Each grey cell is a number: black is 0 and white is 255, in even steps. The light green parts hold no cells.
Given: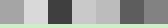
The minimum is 63
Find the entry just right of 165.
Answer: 217

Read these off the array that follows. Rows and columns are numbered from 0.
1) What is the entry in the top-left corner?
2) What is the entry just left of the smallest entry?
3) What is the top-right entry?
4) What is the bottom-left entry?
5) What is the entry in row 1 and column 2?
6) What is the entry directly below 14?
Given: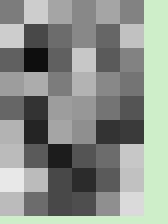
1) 124
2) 96
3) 130
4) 187
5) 108
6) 172

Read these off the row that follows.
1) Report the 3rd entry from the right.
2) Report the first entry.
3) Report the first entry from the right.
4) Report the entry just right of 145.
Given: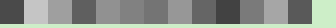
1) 122
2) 74
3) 89
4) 129

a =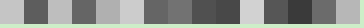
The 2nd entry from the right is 107
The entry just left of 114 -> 101
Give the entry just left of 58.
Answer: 86
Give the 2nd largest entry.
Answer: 204

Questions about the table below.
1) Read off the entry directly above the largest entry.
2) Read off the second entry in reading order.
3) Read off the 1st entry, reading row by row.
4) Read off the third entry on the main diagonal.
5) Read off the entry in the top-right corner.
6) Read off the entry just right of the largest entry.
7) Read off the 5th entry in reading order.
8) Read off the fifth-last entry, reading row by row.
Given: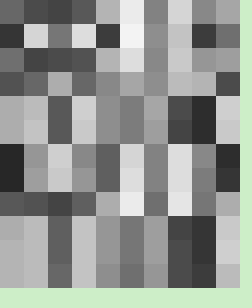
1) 235
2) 75
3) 103
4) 75
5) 166
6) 142
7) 180
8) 111

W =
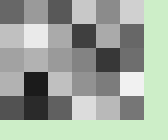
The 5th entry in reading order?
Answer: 139
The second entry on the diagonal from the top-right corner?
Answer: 170
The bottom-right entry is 118
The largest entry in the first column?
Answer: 192
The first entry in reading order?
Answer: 103
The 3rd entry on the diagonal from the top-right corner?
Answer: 131
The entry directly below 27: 42
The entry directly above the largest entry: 110
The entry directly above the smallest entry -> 178

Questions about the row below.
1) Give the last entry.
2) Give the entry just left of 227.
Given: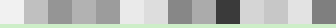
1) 127
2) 199

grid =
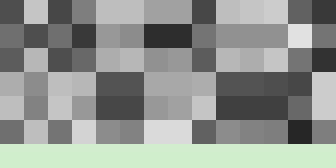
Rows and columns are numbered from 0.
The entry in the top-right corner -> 58
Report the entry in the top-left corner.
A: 78
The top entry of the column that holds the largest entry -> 98
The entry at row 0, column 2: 72
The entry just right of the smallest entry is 125
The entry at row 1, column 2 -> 111
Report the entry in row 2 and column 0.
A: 92
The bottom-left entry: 111
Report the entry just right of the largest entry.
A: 117
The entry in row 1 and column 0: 111
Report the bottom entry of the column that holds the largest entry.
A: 38
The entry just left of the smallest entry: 125
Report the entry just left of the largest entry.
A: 145
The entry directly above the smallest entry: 105
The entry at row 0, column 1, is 197

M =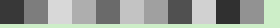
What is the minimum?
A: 48
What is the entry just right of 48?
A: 146
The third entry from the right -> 209

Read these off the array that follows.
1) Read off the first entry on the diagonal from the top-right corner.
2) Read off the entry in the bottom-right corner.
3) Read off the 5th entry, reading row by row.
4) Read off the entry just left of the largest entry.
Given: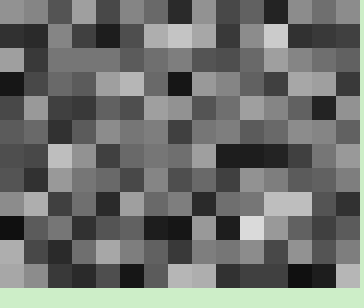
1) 140
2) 182
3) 72
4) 29

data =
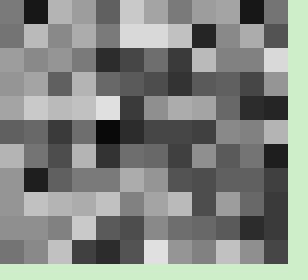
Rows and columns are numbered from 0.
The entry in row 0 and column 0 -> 122
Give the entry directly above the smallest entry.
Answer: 224
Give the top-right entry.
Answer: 116
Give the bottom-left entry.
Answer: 116
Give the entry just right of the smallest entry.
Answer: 44
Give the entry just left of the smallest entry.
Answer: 110
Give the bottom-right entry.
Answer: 70
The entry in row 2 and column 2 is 149
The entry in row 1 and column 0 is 116
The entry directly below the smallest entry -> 51
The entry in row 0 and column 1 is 23
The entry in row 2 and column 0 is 157
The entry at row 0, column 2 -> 180
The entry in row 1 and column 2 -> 137
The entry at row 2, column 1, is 137

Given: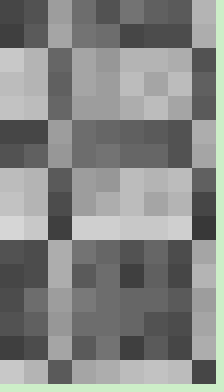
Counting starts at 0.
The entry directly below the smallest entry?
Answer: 165
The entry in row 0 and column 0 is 70
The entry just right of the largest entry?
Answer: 200
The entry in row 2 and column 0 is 200
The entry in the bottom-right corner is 70
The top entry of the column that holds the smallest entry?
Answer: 180
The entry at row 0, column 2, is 157
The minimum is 56
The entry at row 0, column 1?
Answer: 82
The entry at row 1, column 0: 63
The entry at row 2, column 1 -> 180
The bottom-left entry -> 200
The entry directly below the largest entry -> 82
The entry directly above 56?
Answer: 70
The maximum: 214

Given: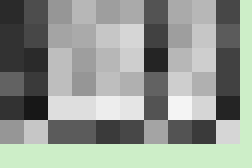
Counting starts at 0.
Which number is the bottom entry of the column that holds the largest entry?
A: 83
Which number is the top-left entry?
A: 42
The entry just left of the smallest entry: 50
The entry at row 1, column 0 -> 50
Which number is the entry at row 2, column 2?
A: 190
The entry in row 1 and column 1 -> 71
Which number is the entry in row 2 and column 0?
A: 50
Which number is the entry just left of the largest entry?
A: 83
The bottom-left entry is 150
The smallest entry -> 23
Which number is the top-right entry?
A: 71
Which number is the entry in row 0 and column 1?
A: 77
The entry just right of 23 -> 222
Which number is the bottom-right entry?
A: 214
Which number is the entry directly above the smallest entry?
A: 58
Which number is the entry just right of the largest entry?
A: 214

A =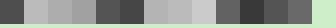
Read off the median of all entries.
105
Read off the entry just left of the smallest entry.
98

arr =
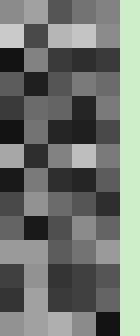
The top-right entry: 130
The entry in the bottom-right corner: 18
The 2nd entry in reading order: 161
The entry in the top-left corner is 138
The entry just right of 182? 195
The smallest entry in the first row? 85
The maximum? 201
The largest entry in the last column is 154
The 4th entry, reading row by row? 114
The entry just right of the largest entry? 72
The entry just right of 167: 45
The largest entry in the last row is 174
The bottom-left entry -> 146
